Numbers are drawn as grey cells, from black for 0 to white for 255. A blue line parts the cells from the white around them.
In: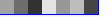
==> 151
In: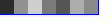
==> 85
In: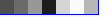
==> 213
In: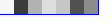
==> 198
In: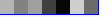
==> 7
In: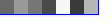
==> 247
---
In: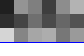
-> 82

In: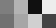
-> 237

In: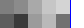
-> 212

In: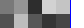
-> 196

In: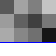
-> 120

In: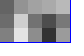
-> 120
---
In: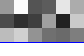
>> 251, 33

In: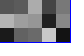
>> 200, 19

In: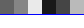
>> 234, 25

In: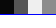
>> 239, 8

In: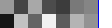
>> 241, 22

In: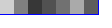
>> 208, 55
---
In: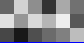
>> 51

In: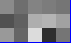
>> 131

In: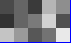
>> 58

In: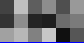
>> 141

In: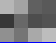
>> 163

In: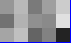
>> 122
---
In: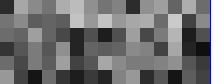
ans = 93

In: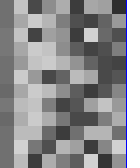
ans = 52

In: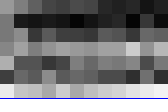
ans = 234

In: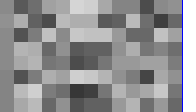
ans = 153

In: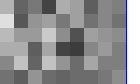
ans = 120

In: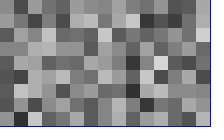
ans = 83
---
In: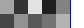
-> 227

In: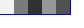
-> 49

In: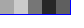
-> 118

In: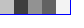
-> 146

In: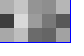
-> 148

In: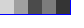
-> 75

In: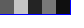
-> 36

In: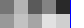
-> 90

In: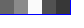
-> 250
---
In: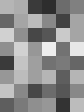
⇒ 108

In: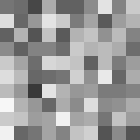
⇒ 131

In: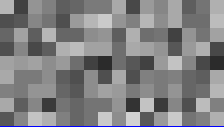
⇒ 116

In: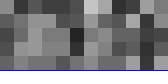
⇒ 158

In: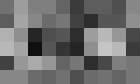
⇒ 79
